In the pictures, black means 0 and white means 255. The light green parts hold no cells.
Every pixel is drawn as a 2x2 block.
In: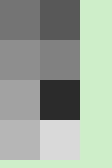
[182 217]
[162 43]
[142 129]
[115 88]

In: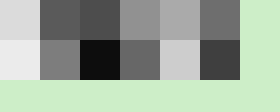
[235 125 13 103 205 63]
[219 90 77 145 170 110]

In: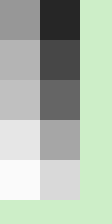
[250 217]
[230 166]
[192 101]
[180 71]
[151 38]

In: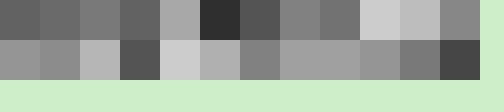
[148 141 182 84 203 176 129 160 160 148 121 70]
[98 106 121 98 168 47 84 129 114 203 189 135]

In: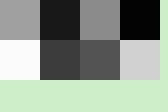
[251 59 84 209]
[159 23 139 3]

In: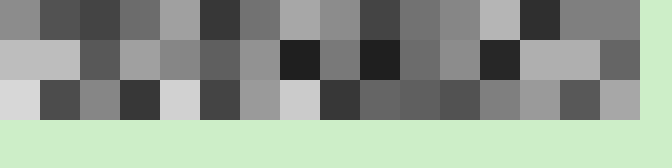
[215 76 134 55 209 68 154 203 55 101 95 82 127 154 88 167]
[189 189 88 160 134 95 146 31 121 31 108 140 39 175 175 101]
[140 82 68 108 160 55 114 167 140 68 114 134 181 47 127 127]
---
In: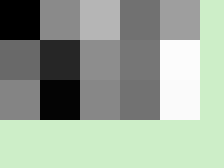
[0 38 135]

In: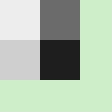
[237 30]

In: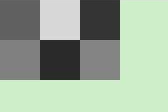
[96 42]

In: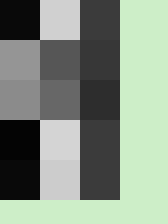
[9 86 45]

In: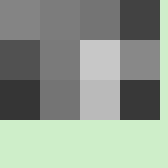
[132 122 186]

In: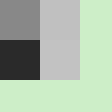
[136 194]

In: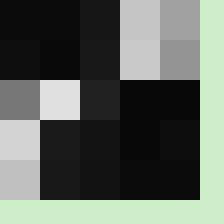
[10 9 33 8 11]

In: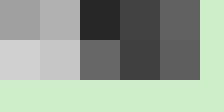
[160 198]
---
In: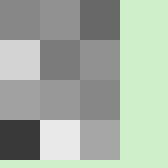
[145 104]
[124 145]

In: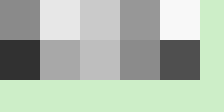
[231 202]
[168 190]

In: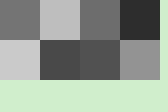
[190 108]
[74 81]

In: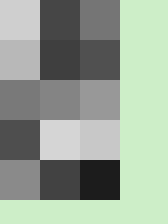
[70 117]
[63 80]

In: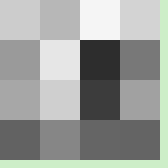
[183 245]
[230 45]

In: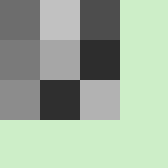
[193 77]
[166 45]

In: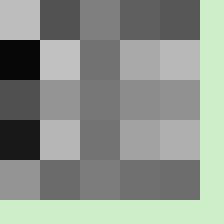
[82 127]
[193 114]
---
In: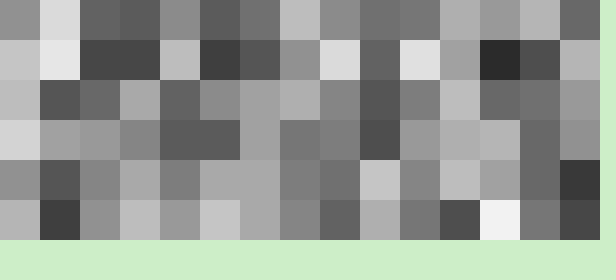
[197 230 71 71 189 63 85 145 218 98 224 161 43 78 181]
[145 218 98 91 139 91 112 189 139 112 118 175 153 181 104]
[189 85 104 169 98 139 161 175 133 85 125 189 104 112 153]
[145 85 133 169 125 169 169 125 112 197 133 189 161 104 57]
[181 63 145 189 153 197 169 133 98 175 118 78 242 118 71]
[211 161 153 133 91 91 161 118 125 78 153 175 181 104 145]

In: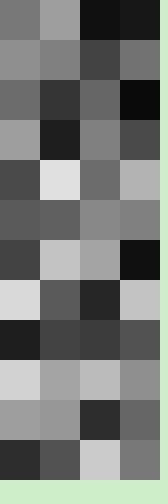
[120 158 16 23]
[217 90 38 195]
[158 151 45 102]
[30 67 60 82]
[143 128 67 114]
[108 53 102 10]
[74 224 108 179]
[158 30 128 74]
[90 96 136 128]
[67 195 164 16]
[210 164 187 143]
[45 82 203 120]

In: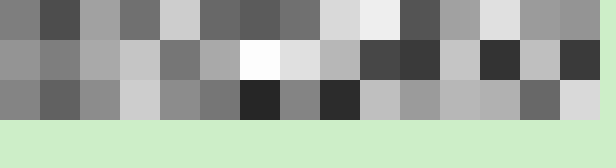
[132 97 140 205 140 118 38 132 44 191 155 183 177 104 217]
[126 77 161 112 205 104 91 112 217 238 84 161 224 155 148]
[148 126 169 197 118 169 253 224 183 71 58 197 51 191 58]

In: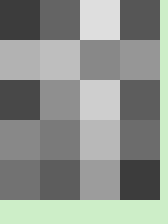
[178 190 136 150]
[114 93 156 60]
[136 122 184 108]
[72 143 206 93]
[60 100 222 86]

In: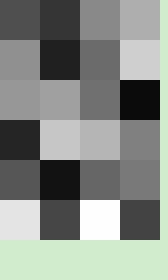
[86 18 101 121]
[144 32 107 206]
[151 159 113 11]
[79 52 136 173]
[38 198 180 128]
[228 71 254 65]

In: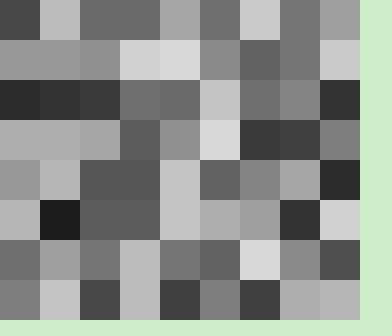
[44 50 58 111 105 196 111 132 50]
[125 196 72 188 64 125 64 174 182]
[152 182 86 86 196 98 132 166 44]
[182 28 92 92 196 174 159 50 209]
[72 188 105 105 166 111 202 117 159]
[111 159 117 188 117 98 216 138 79]
[152 152 144 209 216 138 98 117 202]
[174 174 166 92 144 216 58 64 125]

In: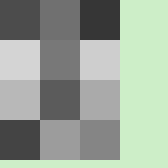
[76 112 54]
[68 156 133]
[184 91 170]
[212 120 206]

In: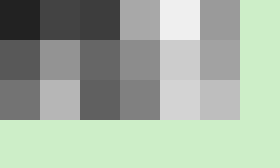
[34 67 61 168 239 154]
[115 182 96 128 211 190]
[88 147 102 140 204 162]

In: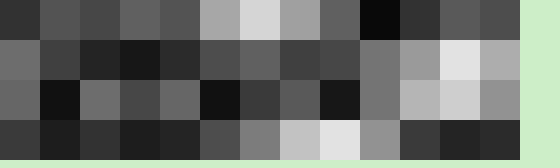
[109 64 36 23 43 77 96 64 71 116 154 226 173]
[58 29 50 29 36 77 124 194 226 146 58 36 43]
[50 83 71 96 83 167 213 160 96 9 50 89 77]
[102 17 109 71 102 17 58 89 23 116 181 206 146]
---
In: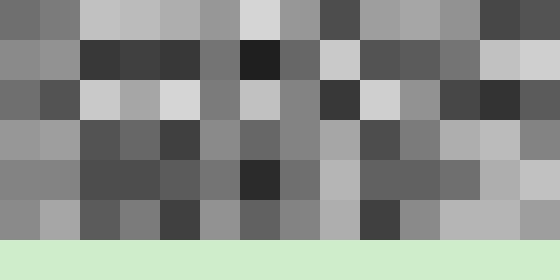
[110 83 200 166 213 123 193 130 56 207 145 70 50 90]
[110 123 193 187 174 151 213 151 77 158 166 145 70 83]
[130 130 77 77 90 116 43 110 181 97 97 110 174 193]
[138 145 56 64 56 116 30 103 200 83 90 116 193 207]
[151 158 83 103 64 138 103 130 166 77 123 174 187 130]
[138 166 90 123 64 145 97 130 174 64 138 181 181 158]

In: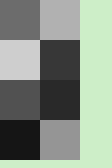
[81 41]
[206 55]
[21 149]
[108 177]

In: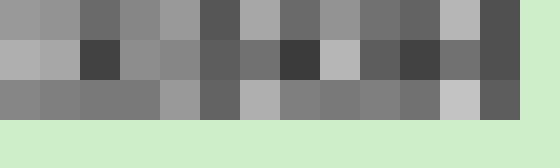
[134 127 121 121 153 99 175 127 121 127 113 195 93]
[153 147 106 134 153 86 167 106 147 113 99 182 80]
[175 167 66 141 134 93 113 59 182 93 66 113 80]

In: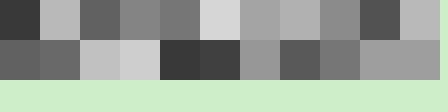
[97 105 193 206 57 64 151 89 118 158 158]
[57 185 97 132 118 214 164 177 139 82 185]

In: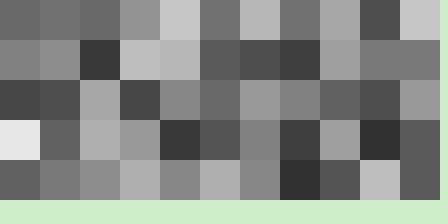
[71 78 167 71 135 105 153 129 97 78 153]
[231 97 175 153 57 84 129 63 159 49 90]
[105 113 105 147 198 113 183 113 167 78 198]
[97 121 141 175 135 175 135 49 84 190 90]
[129 141 57 190 183 90 78 63 159 121 121]

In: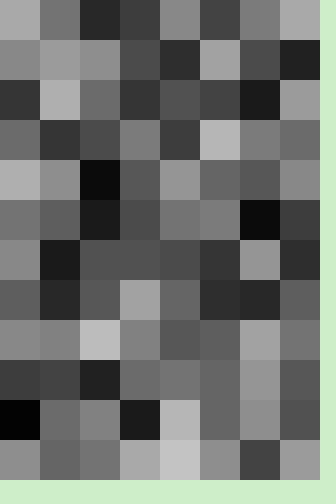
[136 26 81 81 75 53 149 46]
[94 40 87 162 101 46 40 94]
[107 53 75 123 61 182 123 107]
[61 67 33 107 115 101 149 87]
[115 94 26 75 115 123 11 61]
[142 101 115 169 195 142 67 155]
[3 107 129 26 182 101 142 81]
[169 115 40 61 136 67 123 169]
[136 129 188 129 87 94 162 115]
[175 142 11 87 149 101 87 136]
[136 155 142 75 46 162 75 33]
[53 175 107 53 81 67 26 155]

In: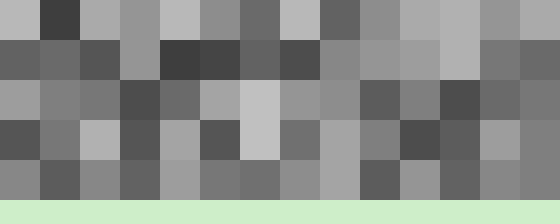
[184 62 170 149 184 141 106 184 98 141 170 177 149 170]
[135 92 135 98 157 119 112 141 164 92 149 98 135 127]
[98 106 85 149 62 69 98 77 135 149 157 177 119 106]
[85 119 177 85 164 85 192 112 164 127 77 92 157 127]
[157 127 119 77 106 164 192 149 141 92 127 77 106 119]

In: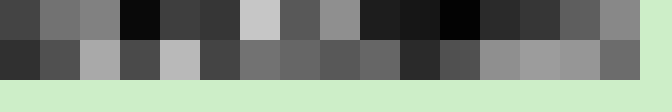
[48 80 169 74 185 68 114 102 88 102 42 80 143 156 150 108]
[68 114 129 9 62 54 198 88 143 29 22 3 42 54 94 136]

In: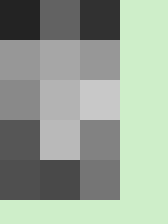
[79 73 118]
[35 98 50]
[151 166 151]
[136 179 201]
[86 186 130]
